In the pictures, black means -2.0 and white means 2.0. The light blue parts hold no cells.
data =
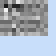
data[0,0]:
0.1
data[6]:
[0.4, 0.3, 0.3, 1.3, -0.1, 0.5, 0.3, 0.4, 0.4, -0.2, 0.5, -0.1]
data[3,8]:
-0.1
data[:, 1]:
[-0.3, -1.6, 1.8, 0.9, 1.3, -0.3, 0.3, -0.2, 0.3]
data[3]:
[0.0, 0.9, 0.0, 1.0, 1.0, 0.1, 0.2, 0.1, -0.1, 0.3, 0.0, 0.5]
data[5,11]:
0.3
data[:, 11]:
[0.8, -0.1, -0.1, 0.5, 0.3, 0.3, -0.1, 0.7, 0.3]
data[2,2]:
-0.6
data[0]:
[0.1, -0.3, 1.0, 0.0, 1.6, 1.0, 0.4, 0.7, 0.2, 0.6, 0.2, 0.8]
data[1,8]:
0.0
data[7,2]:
-0.1
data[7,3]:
-0.8
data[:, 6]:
[0.4, 0.0, 0.1, 0.2, 0.5, 0.0, 0.3, 0.1, 0.5]
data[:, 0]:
[0.1, 0.0, 0.4, 0.0, 0.7, -0.3, 0.4, -0.2, 0.7]
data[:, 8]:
[0.2, 0.0, 0.4, -0.1, 0.8, -0.4, 0.4, -0.3, 0.8]
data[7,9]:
0.3
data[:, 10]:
[0.2, 0.5, 0.1, 0.0, 0.2, 0.1, 0.5, 0.0, 0.4]
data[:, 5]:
[1.0, -0.8, -0.5, 0.1, 0.6, -0.5, 0.5, -0.4, 1.1]
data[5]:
[-0.3, -0.3, -0.3, 0.3, 0.1, -0.5, 0.0, -0.4, -0.4, -0.4, 0.1, 0.3]
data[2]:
[0.4, 1.8, -0.6, 0.7, -0.6, -0.5, 0.1, -0.1, 0.4, 0.4, 0.1, -0.1]
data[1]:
[0.0, -1.6, -0.2, -1.4, -1.4, -0.8, 0.0, -0.5, 0.0, -0.6, 0.5, -0.1]
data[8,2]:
1.0

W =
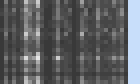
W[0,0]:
-1.1
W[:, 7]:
[0.0, -0.3, -0.2, 0.1, -0.3, -0.5, -0.3, 0.1, -0.1, -0.5, -0.5, -0.7, -0.7, -0.1, 0.1, -0.3, -0.5, -0.3, -0.7, -0.2, 0.3]
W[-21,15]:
-1.0
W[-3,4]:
-1.1
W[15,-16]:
-0.8
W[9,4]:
-1.0
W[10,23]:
-1.0
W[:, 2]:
[-1.0, -1.0, -0.9, -0.8, -1.0, -1.0, -1.0, -0.8, -1.1, -1.1, -1.0, -1.1, -1.0, -1.0, -0.9, -1.1, -1.1, -1.0, -1.1, -1.1, -0.9]
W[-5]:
[-1.1, -0.8, -1.1, -0.9, -1.0, -0.8, -0.3, -0.5, -0.8, 0.2, -0.8, -1.1, -1.1, -0.9, -0.5, -0.9, -0.8, -1.0, -1.1, -1.0, -0.5, -0.9, -0.8, -1.0, -0.4, -0.9, -1.0, -0.8, -0.9, -0.8, -0.7, -1.0]
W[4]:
[-1.1, -0.6, -1.0, -0.9, -1.0, -0.6, 0.1, -0.3, -0.7, 0.2, -0.6, -1.1, -1.1, -0.6, -0.1, -0.6, -0.8, -1.0, -1.1, -1.0, -0.5, -0.7, -0.8, -0.9, 0.2, -0.8, -0.9, -0.6, -0.9, -0.6, -0.5, -0.9]
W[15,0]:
-1.1
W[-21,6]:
1.0
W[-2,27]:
-0.8
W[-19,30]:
0.1
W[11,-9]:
-1.0
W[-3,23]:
-1.1
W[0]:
[-1.1, -0.1, -1.0, -0.5, -0.9, -0.7, 1.0, 0.0, -0.1, 1.2, -0.8, -1.0, -1.0, -0.8, -0.1, -1.0, -0.4, -0.9, -1.1, -0.8, 0.5, -0.8, -0.6, -0.9, -0.5, -0.8, -0.7, -0.8, 0.0, -0.6, -0.3, -1.0]
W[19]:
[-1.1, -0.3, -1.1, -0.4, -0.9, -0.7, 0.8, -0.2, -0.2, 0.7, -0.7, -1.0, -1.1, -0.8, -0.2, -0.9, -0.6, -0.8, -1.1, -0.9, 0.0, -0.9, -0.8, -0.9, -0.4, -0.9, -0.9, -0.8, -0.3, -0.7, -0.4, -1.0]
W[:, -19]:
[-0.8, -0.9, -0.8, -0.8, -0.6, -0.9, -0.8, -1.0, -0.8, -0.8, -1.0, -1.0, -0.8, -0.9, -0.4, -0.8, -0.9, -0.8, -1.0, -0.8, -0.9]
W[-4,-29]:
-0.5
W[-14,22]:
-0.9
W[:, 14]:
[-0.1, -0.3, -0.1, -0.1, -0.1, -0.6, -0.5, -0.2, -0.1, 0.0, -0.5, -0.6, -0.2, -0.5, 1.2, -0.3, -0.5, -0.2, -0.8, -0.2, -0.5]
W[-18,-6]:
-0.2
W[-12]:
[-1.1, -0.5, -1.1, -0.7, -1.0, -0.6, 0.5, -0.5, -0.2, 0.2, -0.9, -1.0, -1.1, -0.8, 0.0, -0.9, -0.9, -1.0, -1.1, -0.9, -0.3, -0.9, -0.9, -1.0, -0.5, -1.0, -1.0, -0.9, -0.3, -0.7, -0.5, -1.0]
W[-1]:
[-1.0, -0.2, -0.9, -0.1, -0.9, -0.8, 1.0, 0.3, -0.4, 1.0, -0.5, -1.1, -1.0, -0.9, -0.5, -1.0, -0.3, -0.5, -1.1, -0.9, 0.2, -0.5, -0.7, -0.8, -0.3, -0.6, -0.5, -0.8, -0.5, -0.6, -0.1, -1.0]
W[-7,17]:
-0.9
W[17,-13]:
-0.9
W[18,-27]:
-1.0
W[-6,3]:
-0.6
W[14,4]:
-0.8
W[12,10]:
-0.9
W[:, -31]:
[-0.1, -0.6, -0.5, -0.6, -0.6, -0.6, -0.6, -0.5, -0.1, -0.5, -0.8, -0.8, -0.8, -0.6, -0.1, -0.5, -0.8, -0.5, -0.8, -0.3, -0.2]
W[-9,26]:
-0.9

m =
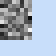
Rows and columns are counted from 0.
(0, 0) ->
0.2
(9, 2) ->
-0.5
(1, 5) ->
-1.0
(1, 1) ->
-1.1
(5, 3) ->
0.1
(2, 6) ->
-0.7
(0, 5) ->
-1.2
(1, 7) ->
0.2
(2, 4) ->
-0.9
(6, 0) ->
-1.6
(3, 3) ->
1.0
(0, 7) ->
0.4
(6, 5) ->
-0.7
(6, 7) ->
0.0
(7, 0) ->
0.1
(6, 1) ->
-1.1
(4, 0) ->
0.7
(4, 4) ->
0.5
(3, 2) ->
0.6
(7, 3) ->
0.1
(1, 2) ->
0.3

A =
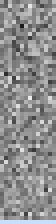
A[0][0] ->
0.5
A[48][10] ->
1.3
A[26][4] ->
1.5
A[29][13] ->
0.6
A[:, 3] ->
[-0.1, 0.2, 0.3, -0.1, 0.1, 1.2, 0.0, -0.5, -0.6, 0.8, -0.9, -0.8, -0.3, -0.4, -0.5, -0.1, -0.1, 0.0, 0.4, -1.0, -0.7, 0.0, 0.9, -0.3, 0.0, 0.8, 0.6, -0.2, 1.2, -0.6, -0.8, 0.3, -0.1, 0.8, 0.6, -0.7, 0.7, 0.4, -0.4, 0.1, 0.4, 0.3, -0.8, -0.2, 0.0, 0.6, 0.9, 0.6, 0.4, 0.5, 0.7, 0.3, 0.9, -0.6, 0.4]
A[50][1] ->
0.4
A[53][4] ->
0.0
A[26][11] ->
0.1
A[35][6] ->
0.0
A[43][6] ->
0.1
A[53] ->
[0.3, -0.7, -0.2, -0.6, 0.0, 1.2, -1.0, 1.4, -0.2, 0.4, 1.3, 0.8, 0.1, 0.8]
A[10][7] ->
0.6
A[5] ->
[0.0, 1.0, 0.3, 1.2, -0.4, 0.0, -0.2, 0.8, 0.1, 0.9, 0.5, 0.1, -0.4, 0.4]
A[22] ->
[0.5, 0.0, -0.4, 0.9, 0.6, 0.6, 0.2, 0.8, 0.5, -0.3, 1.0, -0.1, 0.2, 0.9]
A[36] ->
[0.1, -0.1, 0.7, 0.7, 1.2, 0.5, 0.2, 0.8, 0.1, 1.3, 0.1, 0.7, 0.3, 0.2]
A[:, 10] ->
[0.3, -0.9, 0.8, -0.4, -0.3, 0.5, -0.6, 0.0, 0.6, 0.3, 0.7, 0.5, -0.2, 0.3, 0.4, 0.1, 0.6, 0.5, 1.0, 0.0, 0.6, -0.4, 1.0, -0.2, 0.2, 0.2, -0.5, -0.7, -0.5, 0.0, 1.4, -0.1, 0.6, -0.1, 0.5, -0.7, 0.1, 0.2, -0.3, 0.6, -0.1, 0.7, 0.5, 0.4, 0.9, 1.3, 0.7, 0.7, 1.3, 0.4, 0.4, 0.0, -0.4, 1.3, 0.2]
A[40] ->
[-0.4, 1.4, -0.1, 0.4, 0.8, 1.1, -0.3, 1.2, -0.1, 0.3, -0.1, 0.1, 0.2, 0.7]
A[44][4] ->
0.7
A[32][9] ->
0.3
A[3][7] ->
1.0
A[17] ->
[0.2, -0.1, 0.9, 0.0, 0.7, 0.2, 0.7, -0.7, 0.1, 0.0, 0.5, 0.2, 0.6, -0.1]
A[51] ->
[-0.1, 0.6, 0.2, 0.3, -0.1, 0.5, 0.1, 0.2, -0.1, 0.2, 0.0, 0.2, 0.3, 0.5]
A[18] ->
[1.1, -1.3, -0.3, 0.4, 0.1, -0.3, -0.1, -0.1, -1.0, 0.2, 1.0, 0.2, -0.4, 0.0]
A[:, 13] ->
[0.9, 0.2, 1.1, 0.0, 0.4, 0.4, 0.2, 0.4, 0.7, -0.8, 0.4, 0.1, 0.2, -0.9, -0.4, 0.5, -0.5, -0.1, 0.0, 0.3, -0.6, 0.1, 0.9, -0.6, 0.3, 1.0, 0.7, 0.2, -0.1, 0.6, -0.2, -0.4, -0.4, 0.5, 0.0, 0.0, 0.2, 0.3, 0.0, 0.4, 0.7, 0.0, 0.7, 0.0, -0.2, 0.4, 0.4, -0.1, 0.0, 0.6, 0.3, 0.5, -0.4, 0.8, 0.1]
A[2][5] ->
-0.5
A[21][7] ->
-0.3
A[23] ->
[-0.2, 0.4, 0.3, -0.3, 0.2, 0.5, 0.4, 0.5, -0.2, -0.2, -0.2, 0.5, -0.3, -0.6]
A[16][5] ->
1.0
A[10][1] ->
0.3
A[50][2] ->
0.8
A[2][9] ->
0.5
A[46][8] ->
0.0
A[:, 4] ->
[-0.3, 0.4, 0.3, 0.7, -0.6, -0.4, 0.2, 0.3, 0.2, -0.6, 0.1, -0.6, -1.0, 0.7, -0.1, 0.0, 0.0, 0.7, 0.1, 1.4, -0.6, 1.0, 0.6, 0.2, 0.7, -0.1, 1.5, 0.7, 0.7, 0.6, 0.8, 0.4, 0.6, -0.4, 0.1, 0.4, 1.2, -0.4, 0.0, 0.6, 0.8, -0.3, 0.7, -0.6, 0.7, -0.3, -0.1, 0.3, 0.6, -0.1, 1.1, -0.1, 0.6, 0.0, 0.5]

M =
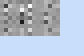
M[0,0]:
0.5
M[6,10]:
0.5
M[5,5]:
-1.6
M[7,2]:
0.9
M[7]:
[0.4, -0.5, 0.9, 0.6, 0.5, 0.9, 0.3, 1.4, 0.5, 0.5, 0.5, 0.7, -0.2, 0.7, 0.7]
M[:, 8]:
[0.6, 0.6, 0.4, 0.4, 0.6, 0.3, 0.5, 0.5, 0.5]
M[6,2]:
0.3
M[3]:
[0.3, -0.2, 0.5, 0.3, 0.5, -0.8, 0.4, 1.2, 0.4, 0.4, 0.3, -0.3, 0.5, 0.5, 0.4]
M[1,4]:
0.5
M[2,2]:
0.5
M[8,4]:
0.4
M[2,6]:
0.8
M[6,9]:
0.4
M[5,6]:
0.5
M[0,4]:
0.2
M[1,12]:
-0.5
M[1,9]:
0.5
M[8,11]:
0.8
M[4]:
[0.6, 0.7, -0.1, 0.5, 0.1, -0.2, 0.1, -0.4, 0.6, 0.4, 0.5, 1.1, 0.8, 0.1, 0.5]
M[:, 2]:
[0.1, 1.1, 0.5, 0.5, -0.1, 0.5, 0.3, 0.9, 0.3]
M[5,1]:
-0.2
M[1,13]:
0.8
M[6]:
[0.5, 0.5, 0.3, 0.5, 0.3, 0.3, 0.3, 0.3, 0.5, 0.4, 0.5, 0.7, 0.5, 0.4, 0.5]
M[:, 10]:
[0.5, 0.5, 0.6, 0.3, 0.5, 0.2, 0.5, 0.5, 0.5]
